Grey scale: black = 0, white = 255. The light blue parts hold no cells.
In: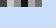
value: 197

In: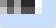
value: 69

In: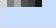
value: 128

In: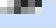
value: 213

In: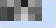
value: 160

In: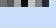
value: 88
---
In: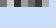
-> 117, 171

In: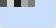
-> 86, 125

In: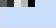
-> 96, 2

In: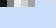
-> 21, 161

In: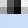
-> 215, 189

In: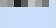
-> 161, 119
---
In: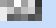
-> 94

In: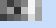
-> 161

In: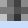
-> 151

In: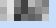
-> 197

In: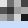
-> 25

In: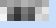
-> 205
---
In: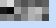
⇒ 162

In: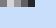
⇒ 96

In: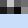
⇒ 7

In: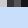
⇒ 85

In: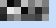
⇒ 66

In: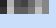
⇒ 191

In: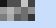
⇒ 111
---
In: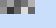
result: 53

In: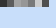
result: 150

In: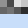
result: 101

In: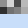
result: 47

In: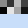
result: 5

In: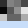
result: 198

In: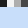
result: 28
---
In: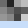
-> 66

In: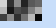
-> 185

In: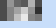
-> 133

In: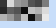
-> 124

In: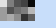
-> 51

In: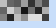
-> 221

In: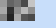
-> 86

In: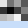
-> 243

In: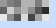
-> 164
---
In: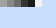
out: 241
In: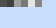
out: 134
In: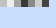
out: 69
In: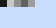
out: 156
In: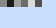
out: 82
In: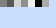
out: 170
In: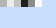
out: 249
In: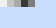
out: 125
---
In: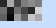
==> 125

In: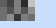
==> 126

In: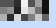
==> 83

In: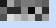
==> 122

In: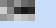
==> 150

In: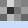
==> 214

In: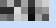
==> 57

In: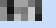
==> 162

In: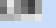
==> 104
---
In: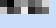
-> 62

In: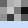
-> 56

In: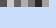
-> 202

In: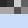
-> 167

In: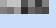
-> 112

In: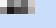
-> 25
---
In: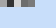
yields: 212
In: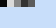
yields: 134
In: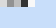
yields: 189
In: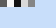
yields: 19
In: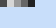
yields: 152
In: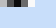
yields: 11
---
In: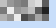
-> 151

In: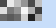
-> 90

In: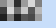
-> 128

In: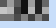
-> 115

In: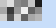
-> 86

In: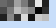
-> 135

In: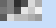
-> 217
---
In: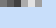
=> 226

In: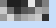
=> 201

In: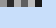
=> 189

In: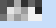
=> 240

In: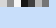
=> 187

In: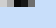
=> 24

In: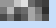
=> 134
